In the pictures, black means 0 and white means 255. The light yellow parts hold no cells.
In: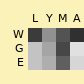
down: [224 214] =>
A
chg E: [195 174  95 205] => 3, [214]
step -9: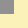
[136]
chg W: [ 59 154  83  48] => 1, [145]
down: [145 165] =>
Y
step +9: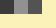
[ 68 154  92]

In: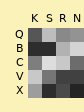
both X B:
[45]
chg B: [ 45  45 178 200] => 3, [212]
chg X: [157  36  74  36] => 1, [45]

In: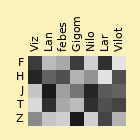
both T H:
[80]
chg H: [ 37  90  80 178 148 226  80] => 1, [99]

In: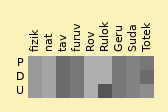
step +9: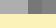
[183 183 128 139]
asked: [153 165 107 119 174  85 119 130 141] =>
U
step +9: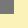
[128]
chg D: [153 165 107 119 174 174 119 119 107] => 7, [130]
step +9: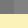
[128 139]
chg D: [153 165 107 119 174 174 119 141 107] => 7, [130]

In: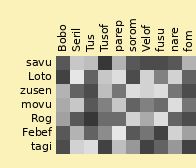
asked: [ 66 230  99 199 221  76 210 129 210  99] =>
Loto
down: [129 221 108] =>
fusu
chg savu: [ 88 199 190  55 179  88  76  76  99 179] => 8, [88]
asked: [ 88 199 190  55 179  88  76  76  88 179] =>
savu
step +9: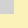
[219]

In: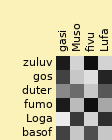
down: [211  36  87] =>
Lufa
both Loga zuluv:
[211]
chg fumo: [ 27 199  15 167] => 1, [187]
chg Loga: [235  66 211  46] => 1, [57]
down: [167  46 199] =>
Lufa
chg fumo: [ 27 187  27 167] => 2, [15]
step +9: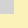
[220]

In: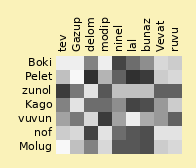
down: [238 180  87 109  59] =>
modip
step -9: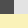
[ 69 218]
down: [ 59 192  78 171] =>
bunaz
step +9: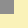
[151]
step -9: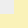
[229]

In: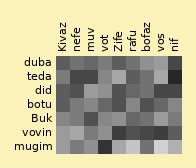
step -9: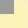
[146]
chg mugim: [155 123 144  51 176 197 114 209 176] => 4, [167]

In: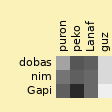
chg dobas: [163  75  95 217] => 1, [86]
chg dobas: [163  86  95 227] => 3, [217]
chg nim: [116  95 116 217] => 2, [104]
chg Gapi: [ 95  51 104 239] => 1, [41]
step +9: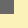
[113]
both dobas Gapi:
[95]
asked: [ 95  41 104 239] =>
Gapi

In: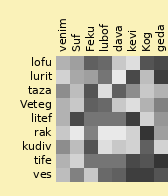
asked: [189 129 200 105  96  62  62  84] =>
ves
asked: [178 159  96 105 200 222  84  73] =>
lofu
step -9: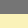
[108 108]
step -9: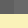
[87 96]
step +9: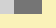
[219 126 126]
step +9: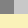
[138 209]

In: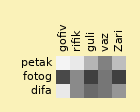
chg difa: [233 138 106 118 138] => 4, [150]
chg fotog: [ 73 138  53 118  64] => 2, [64]
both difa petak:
[233]
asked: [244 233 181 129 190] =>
petak

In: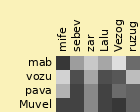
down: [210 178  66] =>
mife
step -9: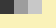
[ 46 148 191]
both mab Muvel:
[55]
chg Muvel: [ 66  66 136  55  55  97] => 3, [66]
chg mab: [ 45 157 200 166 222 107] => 0, [55]

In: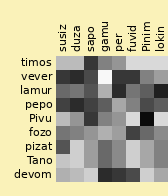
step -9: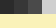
[ 34  46  65 198]
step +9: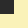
[52]
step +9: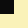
[20]
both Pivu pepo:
[129]
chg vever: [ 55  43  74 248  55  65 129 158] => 5, [55]
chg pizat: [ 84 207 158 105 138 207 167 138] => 7, [129]
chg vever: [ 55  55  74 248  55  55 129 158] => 1, [43]

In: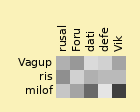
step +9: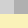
[218 185]
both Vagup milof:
[164]
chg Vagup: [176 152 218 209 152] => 4, [164]
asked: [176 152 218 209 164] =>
Vagup
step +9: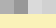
[185 161 227 218]

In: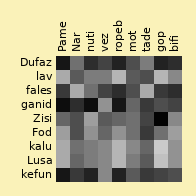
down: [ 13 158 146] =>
nuti
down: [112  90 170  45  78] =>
Nar

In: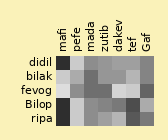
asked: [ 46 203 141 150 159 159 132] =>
didil
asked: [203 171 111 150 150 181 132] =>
bilak

